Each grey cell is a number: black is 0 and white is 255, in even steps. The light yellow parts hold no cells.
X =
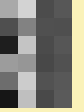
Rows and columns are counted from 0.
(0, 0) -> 169
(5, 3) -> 90
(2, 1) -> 196
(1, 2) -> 80
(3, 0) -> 156
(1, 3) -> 79
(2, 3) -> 86

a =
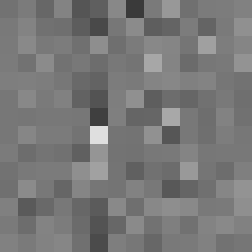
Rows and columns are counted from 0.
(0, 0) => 114
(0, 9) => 152
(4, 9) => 135
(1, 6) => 119
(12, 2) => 131
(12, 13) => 129
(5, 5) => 83
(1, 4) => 93
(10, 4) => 133
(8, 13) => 120
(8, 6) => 115
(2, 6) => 111
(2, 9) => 133
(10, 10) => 101
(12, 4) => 107
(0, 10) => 112
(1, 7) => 139
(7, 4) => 115
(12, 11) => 131
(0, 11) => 123
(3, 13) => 147
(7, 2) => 123
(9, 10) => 153
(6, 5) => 63
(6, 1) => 118
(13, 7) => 119
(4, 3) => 119
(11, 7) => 111
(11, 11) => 121
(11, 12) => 122
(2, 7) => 123
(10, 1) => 139
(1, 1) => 131
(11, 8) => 136
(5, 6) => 126
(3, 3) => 114
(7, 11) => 111
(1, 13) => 144

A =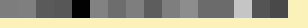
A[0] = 125
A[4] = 2
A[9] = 126
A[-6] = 141
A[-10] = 109

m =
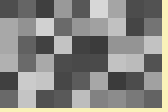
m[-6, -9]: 78
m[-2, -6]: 71
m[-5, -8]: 146
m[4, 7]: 76
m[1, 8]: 116
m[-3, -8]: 106
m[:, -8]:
[101, 146, 97, 106, 203, 196]
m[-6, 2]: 63
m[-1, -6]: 89
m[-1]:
[105, 196, 80, 89, 189, 130, 140, 121, 99]
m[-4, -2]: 148
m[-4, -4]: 59
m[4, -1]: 161
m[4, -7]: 197
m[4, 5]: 167
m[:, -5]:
[87, 150, 65, 73, 92, 189]

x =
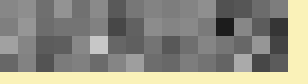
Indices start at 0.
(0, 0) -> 135
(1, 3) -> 116
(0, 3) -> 147
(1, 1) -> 150
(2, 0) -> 161
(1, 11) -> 122
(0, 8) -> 131
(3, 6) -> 133
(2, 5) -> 199
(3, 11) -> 115
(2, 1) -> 133
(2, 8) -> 116
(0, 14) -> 108
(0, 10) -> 132
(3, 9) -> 104
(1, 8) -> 140
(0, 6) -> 89
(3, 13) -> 170

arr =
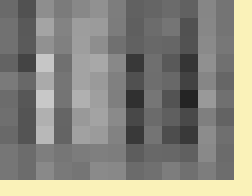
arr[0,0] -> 106
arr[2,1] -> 90
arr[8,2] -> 126
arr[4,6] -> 128
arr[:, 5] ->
[145, 155, 142, 168, 154, 159, 163, 155, 127, 138]
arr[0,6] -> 125
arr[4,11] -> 134
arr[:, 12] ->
[116, 116, 119, 112, 102, 112, 99, 111, 107, 109]
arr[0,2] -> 142
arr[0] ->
[106, 81, 142, 123, 136, 145, 125, 97, 101, 107, 97, 134, 116]
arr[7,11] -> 140
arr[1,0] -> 113
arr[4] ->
[122, 104, 170, 117, 163, 154, 128, 80, 110, 104, 66, 134, 102]
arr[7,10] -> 57
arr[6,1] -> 84
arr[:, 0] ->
[106, 113, 113, 99, 122, 108, 111, 105, 118, 118]
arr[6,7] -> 72
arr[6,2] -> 176
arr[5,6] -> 127
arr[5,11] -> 153
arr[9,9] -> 125
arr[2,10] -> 82
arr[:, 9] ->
[107, 117, 102, 89, 104, 83, 95, 77, 103, 125]
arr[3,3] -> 112
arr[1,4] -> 157
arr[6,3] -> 101
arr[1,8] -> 108
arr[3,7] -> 56
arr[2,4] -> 158

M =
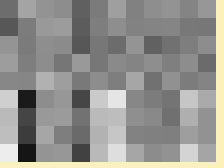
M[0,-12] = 109
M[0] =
[109, 164, 147, 141, 96, 123, 159, 129, 142, 147, 132, 151]
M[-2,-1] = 146
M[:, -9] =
[141, 156, 139, 118, 158, 151, 155, 126, 151]
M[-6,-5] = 132
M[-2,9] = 127
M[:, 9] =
[147, 133, 113, 127, 145, 116, 112, 127, 146]
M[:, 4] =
[96, 92, 87, 153, 121, 70, 114, 106, 65]
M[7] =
[190, 60, 166, 126, 106, 178, 198, 130, 128, 127, 158, 146]
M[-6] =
[157, 126, 141, 118, 153, 119, 138, 132, 142, 127, 141, 107]
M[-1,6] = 222
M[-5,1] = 134
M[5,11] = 170
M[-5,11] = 132
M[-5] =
[135, 134, 177, 158, 121, 141, 126, 166, 113, 145, 124, 132]
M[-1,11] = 165
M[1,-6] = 142
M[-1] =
[237, 21, 148, 151, 65, 185, 222, 166, 140, 146, 212, 165]
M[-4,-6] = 229
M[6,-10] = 153
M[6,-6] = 189
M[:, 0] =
[109, 87, 148, 157, 135, 207, 186, 190, 237]

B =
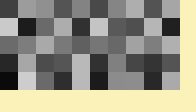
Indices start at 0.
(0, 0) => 64
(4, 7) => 141
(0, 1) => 156
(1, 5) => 196
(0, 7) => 174
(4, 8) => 40
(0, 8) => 83
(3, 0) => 39
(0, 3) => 84
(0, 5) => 73
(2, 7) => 162
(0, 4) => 131
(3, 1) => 167
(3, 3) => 85

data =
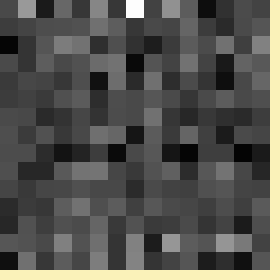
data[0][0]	73
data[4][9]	45
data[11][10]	70
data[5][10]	54
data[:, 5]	[134, 112, 47, 107, 17, 45, 51, 111, 61, 116, 72, 79, 101, 111, 125]
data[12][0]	39
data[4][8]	112
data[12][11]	52
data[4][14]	102
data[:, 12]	[49, 42, 113, 25, 14, 92, 47, 27, 62, 115, 85, 77, 67, 149, 46]
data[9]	[79, 39, 39, 89, 115, 116, 70, 57, 82, 96, 44, 87, 115, 71, 38]
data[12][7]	82
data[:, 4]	[55, 81, 114, 81, 78, 91, 70, 72, 35, 115, 80, 114, 75, 82, 70]
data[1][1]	68
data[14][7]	131
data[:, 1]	[153, 68, 52, 52, 71, 65, 72, 59, 76, 39, 57, 59, 81, 82, 112]
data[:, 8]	[66, 73, 29, 84, 112, 86, 113, 91, 87, 82, 74, 87, 58, 28, 52]
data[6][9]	54
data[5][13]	73
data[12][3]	80
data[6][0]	74
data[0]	[73, 153, 26, 103, 55, 134, 55, 253, 66, 145, 92, 13, 49, 75, 67]
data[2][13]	63
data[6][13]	42
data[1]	[61, 68, 77, 78, 81, 112, 93, 55, 73, 69, 101, 60, 42, 74, 85]
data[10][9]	66
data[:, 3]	[103, 78, 124, 73, 55, 80, 51, 56, 19, 89, 71, 93, 80, 128, 92]
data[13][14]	66
